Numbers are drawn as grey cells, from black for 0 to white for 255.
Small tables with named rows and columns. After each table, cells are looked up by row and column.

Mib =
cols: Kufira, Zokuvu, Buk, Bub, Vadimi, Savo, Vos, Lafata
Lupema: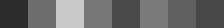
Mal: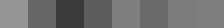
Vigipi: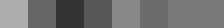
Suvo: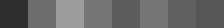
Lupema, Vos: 96
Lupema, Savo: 123
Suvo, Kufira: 46
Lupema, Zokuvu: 110
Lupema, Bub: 119
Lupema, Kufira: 43
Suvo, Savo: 117
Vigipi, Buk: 52
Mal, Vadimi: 127
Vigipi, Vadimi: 135
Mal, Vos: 124
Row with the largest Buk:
Lupema

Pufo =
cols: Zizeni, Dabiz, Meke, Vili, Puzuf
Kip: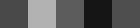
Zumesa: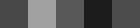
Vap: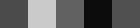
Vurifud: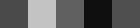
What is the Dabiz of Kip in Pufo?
178
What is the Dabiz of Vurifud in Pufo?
195
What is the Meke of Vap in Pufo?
97
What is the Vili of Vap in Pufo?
12
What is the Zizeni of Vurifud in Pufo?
74
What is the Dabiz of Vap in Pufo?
202
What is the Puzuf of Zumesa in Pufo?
76
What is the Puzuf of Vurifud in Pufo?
79
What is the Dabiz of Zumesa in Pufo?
161
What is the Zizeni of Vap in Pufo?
75
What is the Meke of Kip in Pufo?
92
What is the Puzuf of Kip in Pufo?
78
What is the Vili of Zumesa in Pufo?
28
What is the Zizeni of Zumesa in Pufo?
72

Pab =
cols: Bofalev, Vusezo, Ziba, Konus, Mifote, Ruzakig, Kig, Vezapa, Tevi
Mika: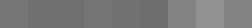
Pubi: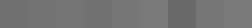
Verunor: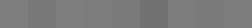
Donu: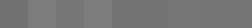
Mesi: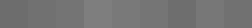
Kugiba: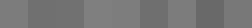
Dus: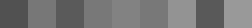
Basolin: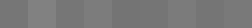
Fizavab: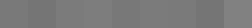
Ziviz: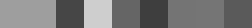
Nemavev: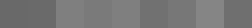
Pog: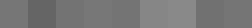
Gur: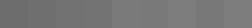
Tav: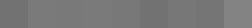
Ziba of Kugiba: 113
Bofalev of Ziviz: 158
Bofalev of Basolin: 118
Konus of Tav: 122
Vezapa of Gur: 120
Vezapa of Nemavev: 133

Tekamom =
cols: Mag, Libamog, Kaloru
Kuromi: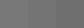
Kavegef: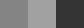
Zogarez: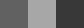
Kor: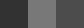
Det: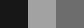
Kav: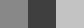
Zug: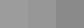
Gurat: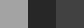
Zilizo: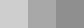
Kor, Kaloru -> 76
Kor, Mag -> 50
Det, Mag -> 23
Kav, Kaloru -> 195
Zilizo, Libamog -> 168
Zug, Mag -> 156

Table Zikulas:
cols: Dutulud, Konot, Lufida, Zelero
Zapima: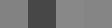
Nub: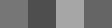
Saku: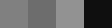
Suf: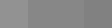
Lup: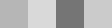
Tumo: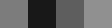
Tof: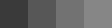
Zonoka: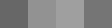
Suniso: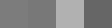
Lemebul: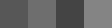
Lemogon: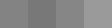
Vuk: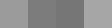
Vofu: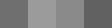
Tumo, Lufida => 94
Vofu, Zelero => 97
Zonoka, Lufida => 159
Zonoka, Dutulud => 103
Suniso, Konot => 120
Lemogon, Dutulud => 131
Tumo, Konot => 24
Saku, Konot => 109
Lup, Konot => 217
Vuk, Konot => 124
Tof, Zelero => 134
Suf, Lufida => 135
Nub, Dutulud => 118
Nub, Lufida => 166
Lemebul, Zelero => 132
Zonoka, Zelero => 117
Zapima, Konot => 71
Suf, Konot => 135

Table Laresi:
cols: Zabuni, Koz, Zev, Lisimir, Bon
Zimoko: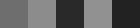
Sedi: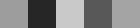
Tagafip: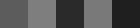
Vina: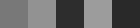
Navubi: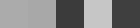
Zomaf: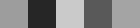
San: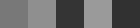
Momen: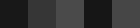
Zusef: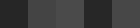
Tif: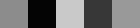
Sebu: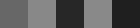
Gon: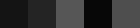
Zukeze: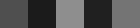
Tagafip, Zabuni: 92
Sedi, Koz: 38
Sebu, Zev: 39
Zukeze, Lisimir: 32
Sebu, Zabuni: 103
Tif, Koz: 4

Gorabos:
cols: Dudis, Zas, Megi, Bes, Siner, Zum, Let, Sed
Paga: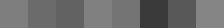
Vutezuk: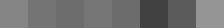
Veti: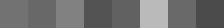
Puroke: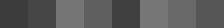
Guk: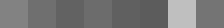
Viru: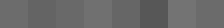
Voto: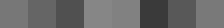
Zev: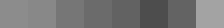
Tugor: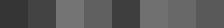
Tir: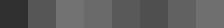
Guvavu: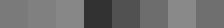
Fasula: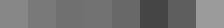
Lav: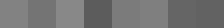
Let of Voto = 88
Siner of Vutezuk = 108
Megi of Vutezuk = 109
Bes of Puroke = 95
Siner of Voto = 129
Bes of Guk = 108
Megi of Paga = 98
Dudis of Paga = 126
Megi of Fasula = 112
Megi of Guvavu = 135
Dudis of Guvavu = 122
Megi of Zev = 118
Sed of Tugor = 89
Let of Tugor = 104
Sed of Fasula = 155
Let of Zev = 99
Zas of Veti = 104
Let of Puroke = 105
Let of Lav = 101
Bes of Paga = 128

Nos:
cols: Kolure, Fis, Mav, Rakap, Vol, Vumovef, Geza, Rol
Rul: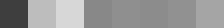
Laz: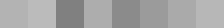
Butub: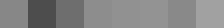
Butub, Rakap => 141
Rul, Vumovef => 140
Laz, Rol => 183
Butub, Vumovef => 147
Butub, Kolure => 135
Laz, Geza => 170
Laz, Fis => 187
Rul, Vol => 143
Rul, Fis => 189
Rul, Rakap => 136
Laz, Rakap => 173
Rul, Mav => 215

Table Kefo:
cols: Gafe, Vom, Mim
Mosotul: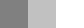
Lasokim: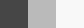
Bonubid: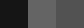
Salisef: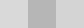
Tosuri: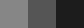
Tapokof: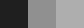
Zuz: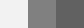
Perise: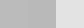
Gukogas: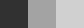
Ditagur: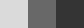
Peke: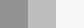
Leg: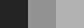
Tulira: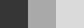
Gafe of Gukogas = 49
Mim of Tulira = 218
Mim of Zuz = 97
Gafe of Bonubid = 21
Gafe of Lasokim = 70
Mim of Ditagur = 52
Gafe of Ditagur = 218
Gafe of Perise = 187
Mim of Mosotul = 255
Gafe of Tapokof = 31
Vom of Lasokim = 186
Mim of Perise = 227
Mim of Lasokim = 248

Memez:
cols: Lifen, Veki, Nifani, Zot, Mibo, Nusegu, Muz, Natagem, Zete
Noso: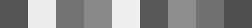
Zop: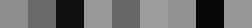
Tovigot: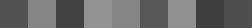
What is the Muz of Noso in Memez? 141
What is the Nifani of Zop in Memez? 15
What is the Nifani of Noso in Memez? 115
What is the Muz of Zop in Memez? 146
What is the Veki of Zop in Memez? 106
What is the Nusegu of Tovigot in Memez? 87
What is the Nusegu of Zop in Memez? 157

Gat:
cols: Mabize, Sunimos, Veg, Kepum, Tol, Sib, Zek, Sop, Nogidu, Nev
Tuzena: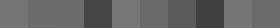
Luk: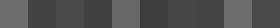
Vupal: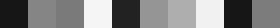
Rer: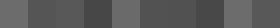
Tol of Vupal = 34
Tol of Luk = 103
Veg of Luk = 74
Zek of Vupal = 174
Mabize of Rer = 108
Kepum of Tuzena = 69
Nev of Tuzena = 107
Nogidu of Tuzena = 117
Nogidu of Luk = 109
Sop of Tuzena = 64
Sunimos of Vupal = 133
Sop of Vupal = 241
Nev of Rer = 88
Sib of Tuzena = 106
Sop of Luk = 68
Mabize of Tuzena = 117
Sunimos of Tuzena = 108
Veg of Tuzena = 107

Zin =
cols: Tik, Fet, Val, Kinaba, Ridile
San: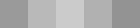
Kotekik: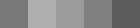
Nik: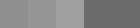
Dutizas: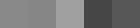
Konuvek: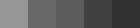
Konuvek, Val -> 92
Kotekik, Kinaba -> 128
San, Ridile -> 147
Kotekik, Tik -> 120
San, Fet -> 185
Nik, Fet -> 149
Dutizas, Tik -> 137
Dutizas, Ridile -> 86

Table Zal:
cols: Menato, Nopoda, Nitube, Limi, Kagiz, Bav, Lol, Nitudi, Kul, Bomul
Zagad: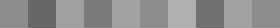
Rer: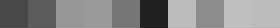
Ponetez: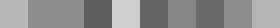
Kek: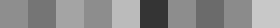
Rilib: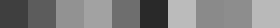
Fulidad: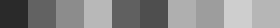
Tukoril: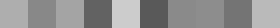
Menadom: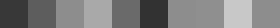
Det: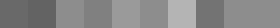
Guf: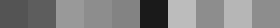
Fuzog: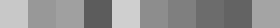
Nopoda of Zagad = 102
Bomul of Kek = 200
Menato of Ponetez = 184
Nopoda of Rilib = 92
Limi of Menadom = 169
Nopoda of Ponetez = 142
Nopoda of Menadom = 93
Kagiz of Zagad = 162
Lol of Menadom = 141
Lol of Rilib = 187
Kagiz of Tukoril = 204
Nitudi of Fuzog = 108

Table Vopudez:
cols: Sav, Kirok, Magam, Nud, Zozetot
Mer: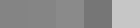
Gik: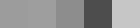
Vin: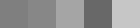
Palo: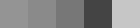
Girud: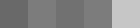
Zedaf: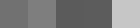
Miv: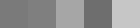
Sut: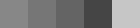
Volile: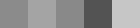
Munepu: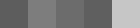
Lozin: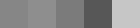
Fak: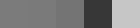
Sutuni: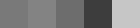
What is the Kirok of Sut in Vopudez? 118
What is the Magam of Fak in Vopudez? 116
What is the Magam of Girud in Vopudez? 113
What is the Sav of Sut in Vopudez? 135
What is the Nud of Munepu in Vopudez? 95
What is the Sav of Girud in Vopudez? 105
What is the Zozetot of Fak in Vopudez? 198
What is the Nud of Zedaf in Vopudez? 92
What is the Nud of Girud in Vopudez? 124
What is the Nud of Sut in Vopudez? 69
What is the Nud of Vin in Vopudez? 104
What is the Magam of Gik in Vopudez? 141
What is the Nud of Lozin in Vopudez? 87
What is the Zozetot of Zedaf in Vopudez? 198
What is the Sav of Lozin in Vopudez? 134
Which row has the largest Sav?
Gik

